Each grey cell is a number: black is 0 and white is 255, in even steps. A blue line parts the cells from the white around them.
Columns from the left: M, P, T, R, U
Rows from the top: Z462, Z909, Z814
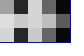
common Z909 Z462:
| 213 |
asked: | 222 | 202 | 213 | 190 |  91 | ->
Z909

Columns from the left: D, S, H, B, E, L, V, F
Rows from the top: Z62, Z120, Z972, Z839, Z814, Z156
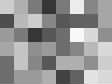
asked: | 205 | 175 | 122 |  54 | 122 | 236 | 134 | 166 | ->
Z62
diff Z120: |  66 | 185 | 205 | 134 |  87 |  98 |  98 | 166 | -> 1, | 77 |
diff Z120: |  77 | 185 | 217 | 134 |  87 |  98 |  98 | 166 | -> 3, | 205 |
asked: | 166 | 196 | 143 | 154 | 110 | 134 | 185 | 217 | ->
Z839
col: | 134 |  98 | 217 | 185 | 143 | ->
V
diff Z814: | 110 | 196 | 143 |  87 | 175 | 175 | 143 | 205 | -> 3, | 134 |
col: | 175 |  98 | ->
L

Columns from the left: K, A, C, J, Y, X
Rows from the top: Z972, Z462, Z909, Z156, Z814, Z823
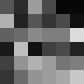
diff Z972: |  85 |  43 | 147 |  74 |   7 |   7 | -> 3, | 156 |
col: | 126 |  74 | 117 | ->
Y
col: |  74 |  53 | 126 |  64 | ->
J
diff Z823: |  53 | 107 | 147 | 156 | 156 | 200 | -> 5, | 168 |
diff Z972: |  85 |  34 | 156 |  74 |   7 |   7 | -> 2, | 43 |

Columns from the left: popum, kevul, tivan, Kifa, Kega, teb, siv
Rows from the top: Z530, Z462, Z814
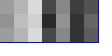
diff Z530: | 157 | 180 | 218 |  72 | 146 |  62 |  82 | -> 5, | 135 |
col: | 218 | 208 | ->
tivan
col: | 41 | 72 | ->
Kifa
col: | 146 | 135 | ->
Kega
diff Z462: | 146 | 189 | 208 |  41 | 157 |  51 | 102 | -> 5, | 146 |
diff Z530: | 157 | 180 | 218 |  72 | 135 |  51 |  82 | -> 6, | 62 |
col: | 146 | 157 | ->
popum

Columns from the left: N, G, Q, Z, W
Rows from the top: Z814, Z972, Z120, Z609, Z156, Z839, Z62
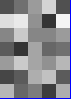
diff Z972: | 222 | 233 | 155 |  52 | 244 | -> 3, | 145 |
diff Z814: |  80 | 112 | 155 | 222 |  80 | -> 4, | 212 |

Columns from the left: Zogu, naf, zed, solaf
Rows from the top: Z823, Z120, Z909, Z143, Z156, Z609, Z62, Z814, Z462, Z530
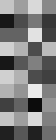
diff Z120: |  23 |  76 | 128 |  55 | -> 3, | 119 |
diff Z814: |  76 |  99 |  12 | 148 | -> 1, | 64 |
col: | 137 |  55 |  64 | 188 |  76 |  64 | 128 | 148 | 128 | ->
solaf
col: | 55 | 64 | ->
solaf

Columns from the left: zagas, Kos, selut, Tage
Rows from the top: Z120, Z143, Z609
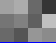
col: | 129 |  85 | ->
Kos
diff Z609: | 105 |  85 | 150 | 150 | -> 4, | 139 |

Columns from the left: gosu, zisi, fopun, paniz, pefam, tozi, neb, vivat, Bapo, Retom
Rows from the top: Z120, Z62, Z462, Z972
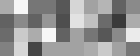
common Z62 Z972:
| 172 |
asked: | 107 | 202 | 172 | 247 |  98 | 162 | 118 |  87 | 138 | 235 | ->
Z462
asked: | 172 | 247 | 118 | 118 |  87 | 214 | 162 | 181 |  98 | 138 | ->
Z120
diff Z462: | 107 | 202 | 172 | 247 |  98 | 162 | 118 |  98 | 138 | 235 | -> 8, | 87 |
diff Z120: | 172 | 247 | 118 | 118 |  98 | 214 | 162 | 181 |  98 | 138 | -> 5, | 87 |
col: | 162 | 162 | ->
tozi

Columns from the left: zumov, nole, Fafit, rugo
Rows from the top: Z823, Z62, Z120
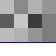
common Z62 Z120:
| 125 |
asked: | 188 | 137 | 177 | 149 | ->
Z823
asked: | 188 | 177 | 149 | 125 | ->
Z120
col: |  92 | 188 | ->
zumov

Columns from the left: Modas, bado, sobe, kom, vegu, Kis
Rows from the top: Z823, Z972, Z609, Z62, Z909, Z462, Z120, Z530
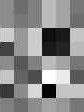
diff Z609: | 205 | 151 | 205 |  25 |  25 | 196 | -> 4, | 16 |
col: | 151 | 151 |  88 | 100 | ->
bado
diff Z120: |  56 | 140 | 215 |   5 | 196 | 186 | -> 6, | 196 |
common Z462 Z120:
| 196 |
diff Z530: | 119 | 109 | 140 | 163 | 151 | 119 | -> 1, | 128 |
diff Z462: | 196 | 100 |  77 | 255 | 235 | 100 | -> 6, | 88 |

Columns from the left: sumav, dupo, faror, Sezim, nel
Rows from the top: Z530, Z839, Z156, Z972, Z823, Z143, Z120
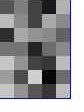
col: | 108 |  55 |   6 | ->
Sezim
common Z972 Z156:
| 138 |

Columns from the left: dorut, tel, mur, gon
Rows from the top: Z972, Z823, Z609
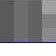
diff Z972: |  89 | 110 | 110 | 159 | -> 3, | 98 |
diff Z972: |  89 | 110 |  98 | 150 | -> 4, | 159 |
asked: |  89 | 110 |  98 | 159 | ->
Z972
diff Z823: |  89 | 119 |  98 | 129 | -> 2, | 110 |

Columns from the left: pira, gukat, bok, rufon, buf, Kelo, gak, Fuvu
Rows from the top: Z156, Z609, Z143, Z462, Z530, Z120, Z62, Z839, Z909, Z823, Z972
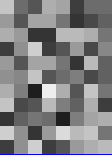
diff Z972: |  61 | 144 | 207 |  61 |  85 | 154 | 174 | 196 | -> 8, | 186 |
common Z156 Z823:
| 196 |
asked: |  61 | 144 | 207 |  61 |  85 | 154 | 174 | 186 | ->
Z972
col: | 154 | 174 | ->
pira
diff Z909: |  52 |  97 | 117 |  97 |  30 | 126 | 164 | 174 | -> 4, | 108 |

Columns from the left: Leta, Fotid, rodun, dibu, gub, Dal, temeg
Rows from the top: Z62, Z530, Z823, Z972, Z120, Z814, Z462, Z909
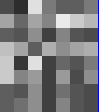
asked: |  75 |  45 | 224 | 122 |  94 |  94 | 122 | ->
Z62
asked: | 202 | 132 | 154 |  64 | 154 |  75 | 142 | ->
Z814
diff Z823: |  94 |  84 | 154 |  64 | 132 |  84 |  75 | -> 3, | 142 |
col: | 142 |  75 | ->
temeg
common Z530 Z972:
| 164 |

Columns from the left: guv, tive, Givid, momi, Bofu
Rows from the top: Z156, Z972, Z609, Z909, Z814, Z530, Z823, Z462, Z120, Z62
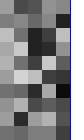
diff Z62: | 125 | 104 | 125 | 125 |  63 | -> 1, | 113 |
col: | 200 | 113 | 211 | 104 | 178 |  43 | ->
tive
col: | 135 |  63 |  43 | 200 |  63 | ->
momi
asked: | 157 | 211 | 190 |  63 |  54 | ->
Z530
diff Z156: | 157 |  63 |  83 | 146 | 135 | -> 2, | 74 |

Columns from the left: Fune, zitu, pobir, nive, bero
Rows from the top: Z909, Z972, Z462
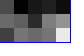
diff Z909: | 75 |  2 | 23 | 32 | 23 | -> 5, | 13 |
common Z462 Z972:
| 106 |

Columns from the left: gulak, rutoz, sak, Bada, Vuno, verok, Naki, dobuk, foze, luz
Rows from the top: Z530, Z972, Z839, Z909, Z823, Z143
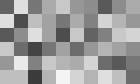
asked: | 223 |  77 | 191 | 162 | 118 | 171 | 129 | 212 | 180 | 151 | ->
Z972
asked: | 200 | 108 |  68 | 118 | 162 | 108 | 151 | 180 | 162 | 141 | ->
Z909
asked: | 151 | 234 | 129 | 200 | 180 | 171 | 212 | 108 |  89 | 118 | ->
Z823

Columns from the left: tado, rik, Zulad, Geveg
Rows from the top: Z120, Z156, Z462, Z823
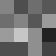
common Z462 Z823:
| 143 |
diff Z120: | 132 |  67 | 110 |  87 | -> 2, | 78 |
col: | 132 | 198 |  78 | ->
rik
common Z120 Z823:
| 78 |
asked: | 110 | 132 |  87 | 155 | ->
Z156
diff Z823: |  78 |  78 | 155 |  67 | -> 3, | 143 |

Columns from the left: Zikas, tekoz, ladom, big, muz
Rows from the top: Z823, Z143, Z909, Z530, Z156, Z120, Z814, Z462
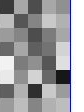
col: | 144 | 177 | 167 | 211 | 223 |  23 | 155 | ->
muz
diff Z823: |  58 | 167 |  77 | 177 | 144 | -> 4, | 167 |
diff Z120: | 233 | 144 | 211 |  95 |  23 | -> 4, | 104 |
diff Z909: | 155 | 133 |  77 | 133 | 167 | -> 4, | 124 |
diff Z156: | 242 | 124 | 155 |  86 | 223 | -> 3, | 144 |
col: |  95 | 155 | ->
Zikas
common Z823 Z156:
| 144 |

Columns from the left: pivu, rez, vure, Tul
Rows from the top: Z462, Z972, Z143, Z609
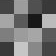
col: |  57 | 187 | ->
Tul
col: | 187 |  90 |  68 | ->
Tul
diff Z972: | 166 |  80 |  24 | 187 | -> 2, | 90 |
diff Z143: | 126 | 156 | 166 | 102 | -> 4, | 90 |
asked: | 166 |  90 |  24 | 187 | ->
Z972
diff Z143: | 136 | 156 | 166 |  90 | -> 1, | 126 |

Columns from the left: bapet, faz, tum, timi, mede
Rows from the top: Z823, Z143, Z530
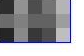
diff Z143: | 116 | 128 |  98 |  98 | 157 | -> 1, | 107 |
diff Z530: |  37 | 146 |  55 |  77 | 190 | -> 2, | 137 |

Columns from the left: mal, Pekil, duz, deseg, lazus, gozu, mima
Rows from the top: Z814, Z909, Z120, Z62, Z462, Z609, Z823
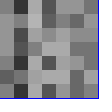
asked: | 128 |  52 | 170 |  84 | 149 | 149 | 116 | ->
Z814
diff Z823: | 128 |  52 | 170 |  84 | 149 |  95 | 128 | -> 6, | 104 |

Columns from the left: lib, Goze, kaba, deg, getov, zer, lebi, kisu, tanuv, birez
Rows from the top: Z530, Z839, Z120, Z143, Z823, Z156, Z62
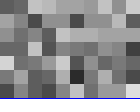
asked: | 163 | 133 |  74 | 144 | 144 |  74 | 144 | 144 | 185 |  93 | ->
Z839
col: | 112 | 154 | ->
tanuv
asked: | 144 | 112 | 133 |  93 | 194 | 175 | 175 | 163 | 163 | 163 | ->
Z120
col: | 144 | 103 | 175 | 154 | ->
kisu
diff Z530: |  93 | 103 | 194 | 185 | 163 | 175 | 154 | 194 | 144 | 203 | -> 6, | 163 |
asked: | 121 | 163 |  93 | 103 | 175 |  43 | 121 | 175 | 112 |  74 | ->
Z156

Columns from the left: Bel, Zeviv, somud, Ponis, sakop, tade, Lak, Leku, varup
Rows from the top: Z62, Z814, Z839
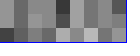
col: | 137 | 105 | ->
Ponis
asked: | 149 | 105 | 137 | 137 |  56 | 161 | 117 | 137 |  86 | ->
Z62
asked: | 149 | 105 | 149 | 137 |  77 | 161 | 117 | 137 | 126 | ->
Z814
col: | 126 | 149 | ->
varup

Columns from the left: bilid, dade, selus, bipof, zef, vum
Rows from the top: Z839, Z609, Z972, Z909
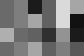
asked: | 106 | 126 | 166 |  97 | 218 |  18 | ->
Z609
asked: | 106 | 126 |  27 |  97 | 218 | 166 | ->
Z839
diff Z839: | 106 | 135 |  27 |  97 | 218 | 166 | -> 2, | 126 |
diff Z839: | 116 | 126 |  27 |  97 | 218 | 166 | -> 1, | 106 |
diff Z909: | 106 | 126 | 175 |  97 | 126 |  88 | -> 3, | 166 |

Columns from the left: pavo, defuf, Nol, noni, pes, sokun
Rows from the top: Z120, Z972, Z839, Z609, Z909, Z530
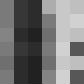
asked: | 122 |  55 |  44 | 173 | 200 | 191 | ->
Z120
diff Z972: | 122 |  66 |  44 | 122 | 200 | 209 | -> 2, | 55 |
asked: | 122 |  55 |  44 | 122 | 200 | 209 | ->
Z972

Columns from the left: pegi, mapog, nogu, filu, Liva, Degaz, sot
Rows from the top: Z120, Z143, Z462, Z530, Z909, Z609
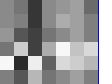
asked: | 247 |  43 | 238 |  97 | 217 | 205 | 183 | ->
Z909
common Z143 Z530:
| 172 |
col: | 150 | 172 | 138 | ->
Liva
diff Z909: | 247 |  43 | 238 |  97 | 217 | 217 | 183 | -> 6, | 205 |
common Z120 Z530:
| 117 |

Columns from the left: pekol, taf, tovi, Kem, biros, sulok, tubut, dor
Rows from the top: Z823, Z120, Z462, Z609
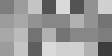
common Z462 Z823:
| 125 |
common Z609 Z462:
| 177 |
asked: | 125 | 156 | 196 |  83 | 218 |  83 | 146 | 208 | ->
Z823
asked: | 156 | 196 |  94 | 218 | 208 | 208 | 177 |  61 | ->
Z609

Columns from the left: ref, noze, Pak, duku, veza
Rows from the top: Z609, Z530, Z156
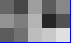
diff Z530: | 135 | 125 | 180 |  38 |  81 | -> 1, | 147 |
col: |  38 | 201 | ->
duku

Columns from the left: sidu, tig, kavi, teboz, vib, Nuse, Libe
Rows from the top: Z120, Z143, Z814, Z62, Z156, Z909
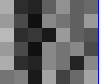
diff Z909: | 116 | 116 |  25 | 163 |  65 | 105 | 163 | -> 2, | 125 |
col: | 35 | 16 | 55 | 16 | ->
kavi
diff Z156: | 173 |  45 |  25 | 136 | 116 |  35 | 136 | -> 3, | 35 |
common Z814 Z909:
| 25 |
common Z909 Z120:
| 105 |
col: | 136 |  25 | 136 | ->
teboz

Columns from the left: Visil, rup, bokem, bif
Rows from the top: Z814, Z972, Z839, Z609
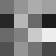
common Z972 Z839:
| 105 |
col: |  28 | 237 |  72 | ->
bif
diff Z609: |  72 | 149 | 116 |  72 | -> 1, | 81 |
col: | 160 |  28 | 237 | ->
bif
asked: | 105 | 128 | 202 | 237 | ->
Z839
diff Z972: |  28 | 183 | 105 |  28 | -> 1, | 39 |

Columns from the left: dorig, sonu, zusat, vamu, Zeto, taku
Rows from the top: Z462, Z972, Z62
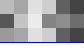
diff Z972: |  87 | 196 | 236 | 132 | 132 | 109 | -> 5, | 142 |
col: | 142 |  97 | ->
Zeto
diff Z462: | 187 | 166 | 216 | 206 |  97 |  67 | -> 3, | 225 |
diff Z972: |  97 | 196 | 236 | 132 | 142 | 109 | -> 1, | 87 |
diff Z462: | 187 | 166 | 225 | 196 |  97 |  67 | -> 4, | 206 |

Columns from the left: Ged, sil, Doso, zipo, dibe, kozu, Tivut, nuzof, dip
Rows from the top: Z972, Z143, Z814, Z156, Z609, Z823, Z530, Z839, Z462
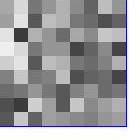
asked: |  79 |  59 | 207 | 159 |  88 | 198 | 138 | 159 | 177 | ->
Z839
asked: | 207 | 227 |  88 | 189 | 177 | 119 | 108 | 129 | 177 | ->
Z609
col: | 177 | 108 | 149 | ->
dibe
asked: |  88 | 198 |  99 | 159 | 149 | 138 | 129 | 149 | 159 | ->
Z462
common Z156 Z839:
| 138 |

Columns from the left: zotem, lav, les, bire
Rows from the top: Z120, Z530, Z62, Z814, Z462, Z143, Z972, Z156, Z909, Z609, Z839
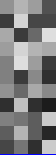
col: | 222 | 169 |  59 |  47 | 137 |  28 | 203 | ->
bire
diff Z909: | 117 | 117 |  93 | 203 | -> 1, | 128 |
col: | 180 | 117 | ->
lav
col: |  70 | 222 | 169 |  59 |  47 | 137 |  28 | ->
bire
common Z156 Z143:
| 47 |
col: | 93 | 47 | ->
les

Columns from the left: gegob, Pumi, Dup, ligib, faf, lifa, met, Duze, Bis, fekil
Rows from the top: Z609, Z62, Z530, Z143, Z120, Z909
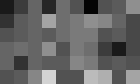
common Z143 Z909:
| 82 |
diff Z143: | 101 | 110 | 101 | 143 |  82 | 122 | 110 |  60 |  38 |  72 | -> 9, | 26 |

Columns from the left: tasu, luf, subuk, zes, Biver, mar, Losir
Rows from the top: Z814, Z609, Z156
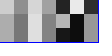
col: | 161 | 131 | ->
zes
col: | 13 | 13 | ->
mar
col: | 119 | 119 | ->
luf
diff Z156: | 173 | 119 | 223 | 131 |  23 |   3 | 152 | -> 6, | 13 |

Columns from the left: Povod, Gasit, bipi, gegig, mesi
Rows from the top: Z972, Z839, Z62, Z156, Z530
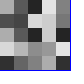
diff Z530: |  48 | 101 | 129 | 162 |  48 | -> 4, | 173 |
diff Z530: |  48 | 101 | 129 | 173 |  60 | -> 5, | 48 |
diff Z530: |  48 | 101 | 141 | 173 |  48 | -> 3, | 129 |
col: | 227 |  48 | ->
mesi
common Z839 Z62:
| 205 |

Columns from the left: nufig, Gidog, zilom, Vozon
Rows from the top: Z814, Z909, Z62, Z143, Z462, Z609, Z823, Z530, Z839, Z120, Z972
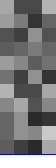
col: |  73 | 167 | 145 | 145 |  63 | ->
Gidog
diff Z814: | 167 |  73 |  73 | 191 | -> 4, | 179 |
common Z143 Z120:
| 102 |
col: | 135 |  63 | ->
Gidog
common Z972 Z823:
| 167 |

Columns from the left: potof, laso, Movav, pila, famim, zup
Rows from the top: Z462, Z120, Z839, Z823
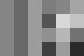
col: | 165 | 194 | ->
zup
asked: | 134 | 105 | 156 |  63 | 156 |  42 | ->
Z823
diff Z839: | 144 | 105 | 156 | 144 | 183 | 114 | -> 1, | 134 |
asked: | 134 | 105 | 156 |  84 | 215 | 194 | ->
Z120

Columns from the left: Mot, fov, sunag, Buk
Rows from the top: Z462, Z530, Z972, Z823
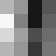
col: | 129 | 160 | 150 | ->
fov
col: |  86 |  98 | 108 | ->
Buk
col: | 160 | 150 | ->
fov
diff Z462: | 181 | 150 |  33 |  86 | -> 3, | 23 |

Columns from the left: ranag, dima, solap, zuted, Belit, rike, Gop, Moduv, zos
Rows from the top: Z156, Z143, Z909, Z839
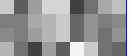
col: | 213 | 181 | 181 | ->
zuted
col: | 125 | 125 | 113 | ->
dima
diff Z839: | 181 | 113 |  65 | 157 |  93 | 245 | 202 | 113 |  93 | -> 9, | 103 |
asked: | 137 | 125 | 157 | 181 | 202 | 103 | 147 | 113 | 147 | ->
Z909

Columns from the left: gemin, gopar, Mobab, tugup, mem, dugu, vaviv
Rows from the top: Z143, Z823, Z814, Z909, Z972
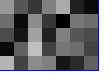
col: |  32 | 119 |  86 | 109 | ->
dugu
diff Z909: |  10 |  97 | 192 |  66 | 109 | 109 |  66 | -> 5, | 119 |

